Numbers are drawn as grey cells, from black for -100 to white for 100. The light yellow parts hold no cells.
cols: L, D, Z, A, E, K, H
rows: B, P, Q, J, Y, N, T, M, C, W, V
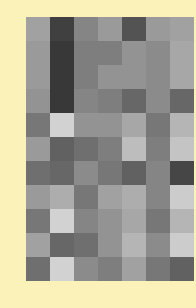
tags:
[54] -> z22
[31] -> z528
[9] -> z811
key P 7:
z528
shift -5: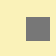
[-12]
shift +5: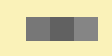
[ -2 -19   9]
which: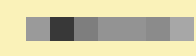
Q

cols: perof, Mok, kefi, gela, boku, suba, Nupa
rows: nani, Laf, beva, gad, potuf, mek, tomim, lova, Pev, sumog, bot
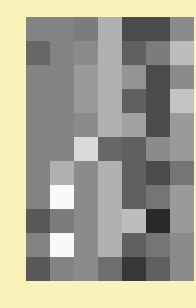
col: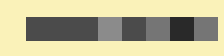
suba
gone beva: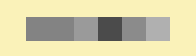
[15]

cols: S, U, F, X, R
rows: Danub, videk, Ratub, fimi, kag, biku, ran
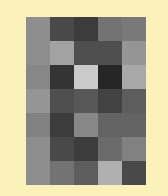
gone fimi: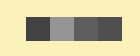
[-32]
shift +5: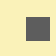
[-22]
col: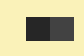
X

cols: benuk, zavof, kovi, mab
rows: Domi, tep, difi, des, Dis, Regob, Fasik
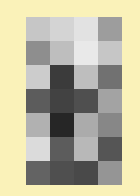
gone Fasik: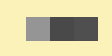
[-22]
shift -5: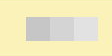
[50 61 72]
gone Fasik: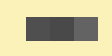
[17]
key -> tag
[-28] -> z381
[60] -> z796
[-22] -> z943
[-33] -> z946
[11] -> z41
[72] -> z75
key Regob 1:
z75

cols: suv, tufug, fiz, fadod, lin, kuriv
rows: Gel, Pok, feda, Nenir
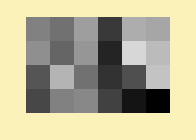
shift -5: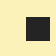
[-77]
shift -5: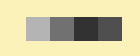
[ 36 -16 -66 -43]
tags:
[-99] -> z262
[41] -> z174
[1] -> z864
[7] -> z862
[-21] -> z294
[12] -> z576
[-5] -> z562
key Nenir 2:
z864
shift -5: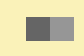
[-26  13]
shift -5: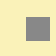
[2]

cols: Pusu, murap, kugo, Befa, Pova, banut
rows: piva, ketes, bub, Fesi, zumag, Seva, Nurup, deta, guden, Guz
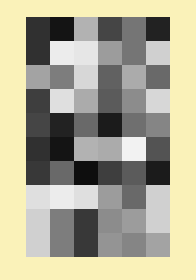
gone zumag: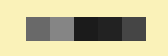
[-13]
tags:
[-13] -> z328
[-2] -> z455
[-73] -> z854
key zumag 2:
z854
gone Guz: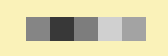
[16]
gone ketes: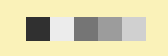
[80]
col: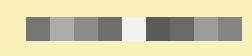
Pova
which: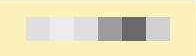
deta

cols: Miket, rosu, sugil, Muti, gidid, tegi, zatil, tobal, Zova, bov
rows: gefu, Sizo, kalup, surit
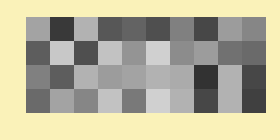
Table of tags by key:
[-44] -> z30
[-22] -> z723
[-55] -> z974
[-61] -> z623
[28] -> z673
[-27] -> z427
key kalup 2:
z427
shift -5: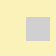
[58]
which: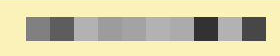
kalup
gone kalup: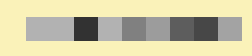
[34]
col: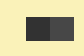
tobal
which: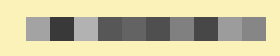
gefu

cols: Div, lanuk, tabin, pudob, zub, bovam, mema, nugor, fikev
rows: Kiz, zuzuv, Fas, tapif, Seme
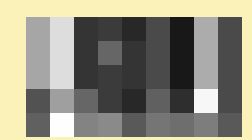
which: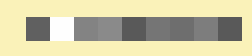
Seme
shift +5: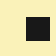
[-76]
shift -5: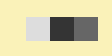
[ 68 -64 -25]
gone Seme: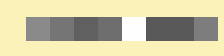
[3]
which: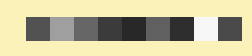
tapif
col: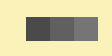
bovam

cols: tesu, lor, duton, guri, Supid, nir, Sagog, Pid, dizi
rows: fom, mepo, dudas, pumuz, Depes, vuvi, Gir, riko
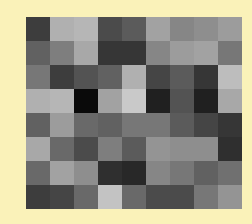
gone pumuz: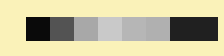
[27]
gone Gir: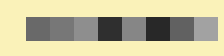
[-12]
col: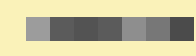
Sagog
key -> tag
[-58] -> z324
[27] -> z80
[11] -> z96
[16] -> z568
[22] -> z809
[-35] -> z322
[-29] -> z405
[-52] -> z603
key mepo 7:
z809
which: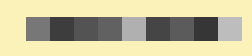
dudas
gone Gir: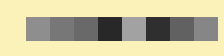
[-12]

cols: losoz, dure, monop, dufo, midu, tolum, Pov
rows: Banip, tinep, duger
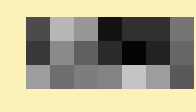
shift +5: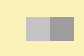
[59 28]
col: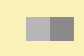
dure

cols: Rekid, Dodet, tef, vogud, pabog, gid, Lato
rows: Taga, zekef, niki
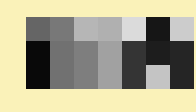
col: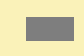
tef
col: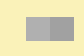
vogud
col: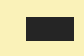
Lato
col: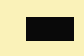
Rekid

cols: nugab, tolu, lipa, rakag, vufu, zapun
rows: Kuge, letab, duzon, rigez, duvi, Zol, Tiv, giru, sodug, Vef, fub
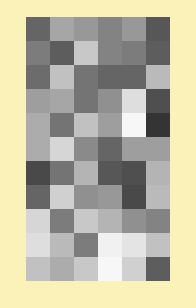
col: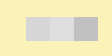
nugab
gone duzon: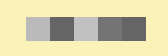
[-15]

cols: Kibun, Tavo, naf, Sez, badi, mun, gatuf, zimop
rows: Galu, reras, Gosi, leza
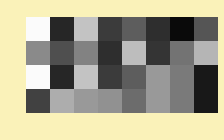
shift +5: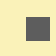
[-22]
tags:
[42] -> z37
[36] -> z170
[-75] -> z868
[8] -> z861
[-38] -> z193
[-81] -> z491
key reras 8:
z37
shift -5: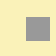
[15]
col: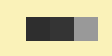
mun
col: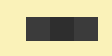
Sez
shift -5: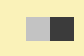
[ 48 -59]

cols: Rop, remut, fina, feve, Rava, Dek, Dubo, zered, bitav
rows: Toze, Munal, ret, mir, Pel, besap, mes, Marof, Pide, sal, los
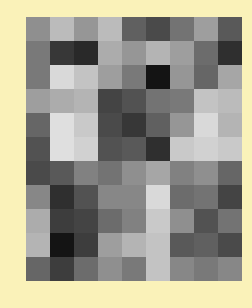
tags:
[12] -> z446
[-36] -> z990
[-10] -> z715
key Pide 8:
z990
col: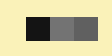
Dek

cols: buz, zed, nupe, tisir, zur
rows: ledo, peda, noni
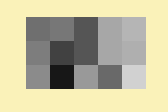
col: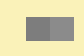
buz
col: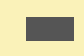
nupe
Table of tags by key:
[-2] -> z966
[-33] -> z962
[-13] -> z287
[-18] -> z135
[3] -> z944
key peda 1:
z966
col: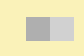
zur
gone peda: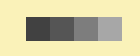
[37]
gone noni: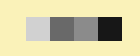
[20]
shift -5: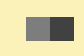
[ -7 -54]

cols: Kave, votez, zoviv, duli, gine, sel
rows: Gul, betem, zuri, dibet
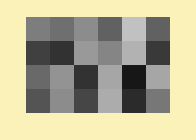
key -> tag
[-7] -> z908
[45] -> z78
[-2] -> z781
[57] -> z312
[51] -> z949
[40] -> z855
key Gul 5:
z949
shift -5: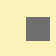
[-18]

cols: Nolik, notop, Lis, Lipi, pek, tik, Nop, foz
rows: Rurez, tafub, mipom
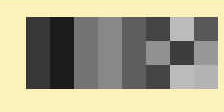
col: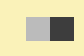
Nop
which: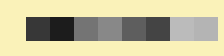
mipom
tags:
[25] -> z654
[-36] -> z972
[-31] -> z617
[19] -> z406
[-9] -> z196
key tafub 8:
z406

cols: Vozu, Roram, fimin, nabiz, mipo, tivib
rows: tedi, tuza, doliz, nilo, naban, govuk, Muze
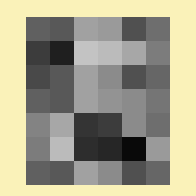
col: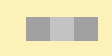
fimin
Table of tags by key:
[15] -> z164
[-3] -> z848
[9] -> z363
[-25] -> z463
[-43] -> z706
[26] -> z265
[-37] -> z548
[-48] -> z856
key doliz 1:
z706
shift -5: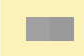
[21 16]
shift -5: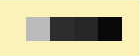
[ 42 -70 -75 -98]
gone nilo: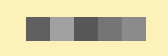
[15]
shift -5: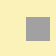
[21]
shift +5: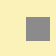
[14]

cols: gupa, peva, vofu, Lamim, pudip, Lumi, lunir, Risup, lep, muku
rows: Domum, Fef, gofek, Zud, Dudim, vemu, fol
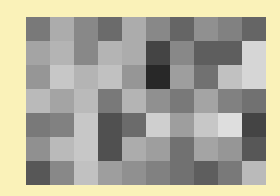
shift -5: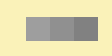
[19  8 -4]
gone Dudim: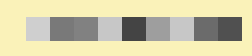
[74]

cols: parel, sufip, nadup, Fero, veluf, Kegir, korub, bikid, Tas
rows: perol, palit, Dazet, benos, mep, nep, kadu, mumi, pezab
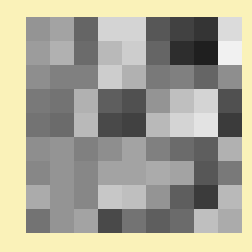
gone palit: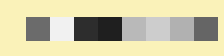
[22]
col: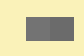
sufip

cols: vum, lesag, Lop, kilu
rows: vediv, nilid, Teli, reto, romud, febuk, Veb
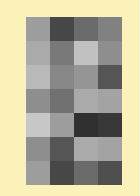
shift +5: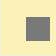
[0]
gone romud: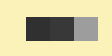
[56]
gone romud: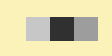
[-56]
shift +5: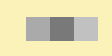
[38  0 56]

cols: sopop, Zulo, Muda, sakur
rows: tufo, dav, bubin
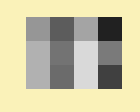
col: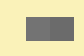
Zulo
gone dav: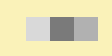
[-10]

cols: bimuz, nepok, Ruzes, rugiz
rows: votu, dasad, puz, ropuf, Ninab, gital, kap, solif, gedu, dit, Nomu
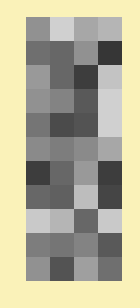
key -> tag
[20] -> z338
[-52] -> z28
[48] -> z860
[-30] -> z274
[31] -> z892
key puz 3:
z28
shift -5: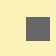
[-24]
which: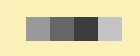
puz
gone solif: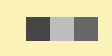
[-25]
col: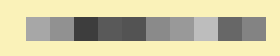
Ruzes

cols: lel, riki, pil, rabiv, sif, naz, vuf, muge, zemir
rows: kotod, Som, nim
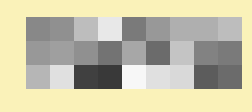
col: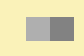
muge
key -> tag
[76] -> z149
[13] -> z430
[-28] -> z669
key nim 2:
z149

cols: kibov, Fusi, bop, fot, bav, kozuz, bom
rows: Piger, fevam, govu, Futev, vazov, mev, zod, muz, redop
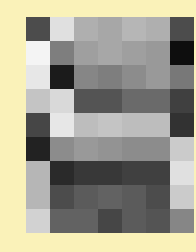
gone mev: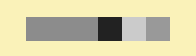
[15]
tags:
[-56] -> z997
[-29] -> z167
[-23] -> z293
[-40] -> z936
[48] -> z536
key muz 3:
z167
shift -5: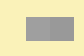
[20 15]
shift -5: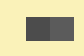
[-45 -34]

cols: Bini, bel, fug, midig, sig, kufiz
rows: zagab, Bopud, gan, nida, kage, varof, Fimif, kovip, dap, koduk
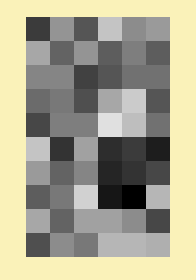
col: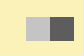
midig
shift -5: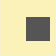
[-38]
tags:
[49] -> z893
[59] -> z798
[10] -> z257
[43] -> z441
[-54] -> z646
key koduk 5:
z441
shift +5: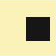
[-78]
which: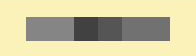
gan

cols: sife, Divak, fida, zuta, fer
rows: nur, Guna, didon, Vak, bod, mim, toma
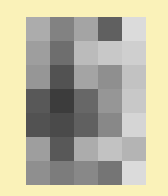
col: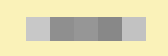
zuta
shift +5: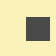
[-37]
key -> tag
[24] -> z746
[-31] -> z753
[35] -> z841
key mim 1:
z746
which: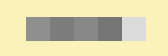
toma
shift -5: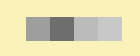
[ 19 -19  42  52]
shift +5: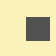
[-31]

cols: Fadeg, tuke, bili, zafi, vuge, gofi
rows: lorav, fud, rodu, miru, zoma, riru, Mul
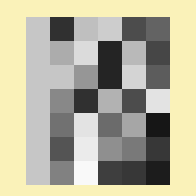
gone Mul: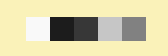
[-51]
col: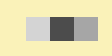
vuge
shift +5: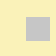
[60]

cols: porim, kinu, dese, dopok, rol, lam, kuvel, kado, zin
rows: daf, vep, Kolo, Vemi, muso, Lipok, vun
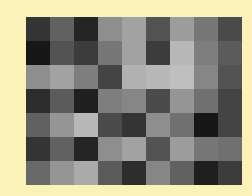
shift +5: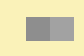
[16 32]
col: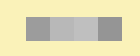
kuvel
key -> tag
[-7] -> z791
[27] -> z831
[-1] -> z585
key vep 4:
z791
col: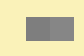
kado
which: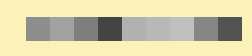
Kolo
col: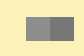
dopok

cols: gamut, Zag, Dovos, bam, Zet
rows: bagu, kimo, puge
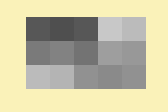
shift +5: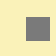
[1]
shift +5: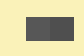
[-27 -33]
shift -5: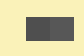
[-43 -37]
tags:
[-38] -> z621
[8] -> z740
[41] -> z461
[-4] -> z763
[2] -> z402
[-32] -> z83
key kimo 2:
z402
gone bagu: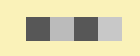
[-38]
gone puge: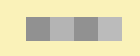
[8]

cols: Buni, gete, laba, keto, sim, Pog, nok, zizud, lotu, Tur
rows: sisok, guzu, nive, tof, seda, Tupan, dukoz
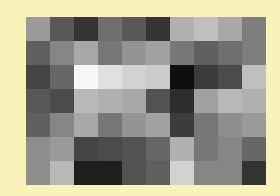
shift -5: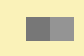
[-12  11]
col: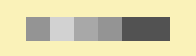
sim
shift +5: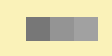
[-2 21 31]
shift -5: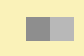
[ 6 39]
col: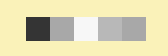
laba
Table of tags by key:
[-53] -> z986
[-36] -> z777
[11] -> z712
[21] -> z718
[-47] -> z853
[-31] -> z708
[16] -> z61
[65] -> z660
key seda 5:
z61

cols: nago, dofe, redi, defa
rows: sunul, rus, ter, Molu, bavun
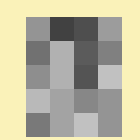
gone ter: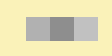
[-34]
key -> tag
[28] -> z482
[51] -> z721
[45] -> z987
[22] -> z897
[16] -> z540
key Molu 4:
z540
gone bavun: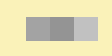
[-5]
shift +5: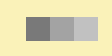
[ 0 33 56]
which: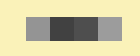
sunul
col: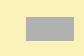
dofe
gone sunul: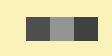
[22]

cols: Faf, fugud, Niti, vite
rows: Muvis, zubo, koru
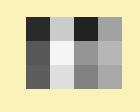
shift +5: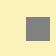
[6]
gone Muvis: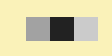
[-67]
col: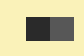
Faf
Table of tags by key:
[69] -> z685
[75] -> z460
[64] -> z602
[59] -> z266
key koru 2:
z460
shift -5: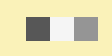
[-37  87  12]

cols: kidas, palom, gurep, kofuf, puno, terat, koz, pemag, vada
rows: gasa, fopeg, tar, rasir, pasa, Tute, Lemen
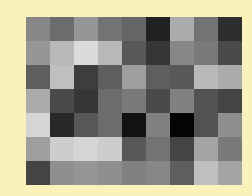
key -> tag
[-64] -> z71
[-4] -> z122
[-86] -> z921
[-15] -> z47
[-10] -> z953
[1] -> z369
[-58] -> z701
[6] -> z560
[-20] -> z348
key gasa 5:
z348
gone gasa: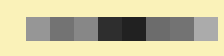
[-20]
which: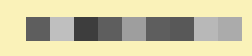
tar
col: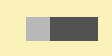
pemag
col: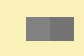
terat
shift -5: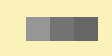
[ 13 -15 -25]
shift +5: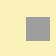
[29]

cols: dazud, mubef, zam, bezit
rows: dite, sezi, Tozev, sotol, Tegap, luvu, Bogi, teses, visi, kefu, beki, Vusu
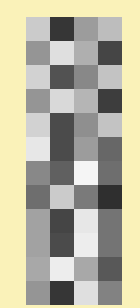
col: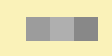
zam
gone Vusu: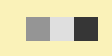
[2]
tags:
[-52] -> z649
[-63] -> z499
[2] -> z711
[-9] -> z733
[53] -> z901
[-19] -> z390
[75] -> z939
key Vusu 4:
z711
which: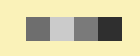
teses
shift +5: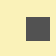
[-31]

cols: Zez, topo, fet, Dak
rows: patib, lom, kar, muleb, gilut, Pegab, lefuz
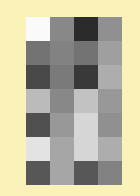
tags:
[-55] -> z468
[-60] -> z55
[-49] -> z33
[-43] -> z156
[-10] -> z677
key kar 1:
z156
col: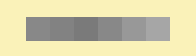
topo
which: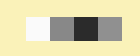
patib

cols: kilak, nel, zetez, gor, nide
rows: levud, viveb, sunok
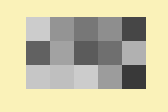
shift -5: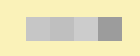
[50 45 55 17]
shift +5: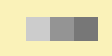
[65 21 -2]
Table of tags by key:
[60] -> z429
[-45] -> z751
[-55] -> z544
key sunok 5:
z544
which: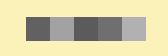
viveb
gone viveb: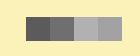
[-24]
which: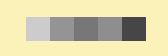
levud

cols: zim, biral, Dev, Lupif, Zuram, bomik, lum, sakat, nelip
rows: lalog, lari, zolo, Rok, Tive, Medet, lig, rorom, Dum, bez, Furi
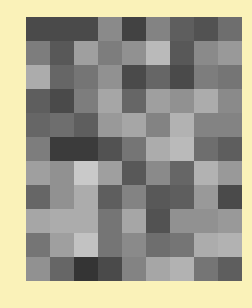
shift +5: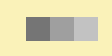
[-3 30 57]
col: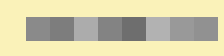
sakat
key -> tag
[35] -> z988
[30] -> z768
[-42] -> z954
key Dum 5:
z768
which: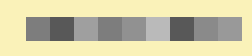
lari
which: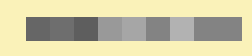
Tive
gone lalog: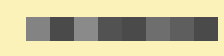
[-48]

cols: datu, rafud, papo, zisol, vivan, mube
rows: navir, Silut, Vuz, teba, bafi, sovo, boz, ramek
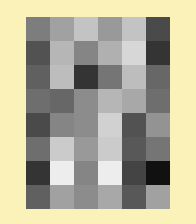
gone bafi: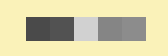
[15]
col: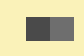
datu
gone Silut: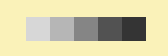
[38]
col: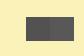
vivan
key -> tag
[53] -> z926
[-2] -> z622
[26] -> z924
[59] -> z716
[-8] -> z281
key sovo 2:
z716
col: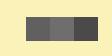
datu

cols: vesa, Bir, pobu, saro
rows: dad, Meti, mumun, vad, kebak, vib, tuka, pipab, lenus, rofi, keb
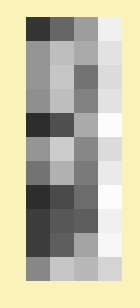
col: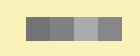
pobu
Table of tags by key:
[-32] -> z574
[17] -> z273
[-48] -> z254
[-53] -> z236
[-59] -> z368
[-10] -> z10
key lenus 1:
z236
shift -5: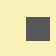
[-37]
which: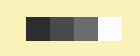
pipab
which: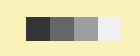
dad
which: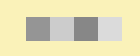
vib
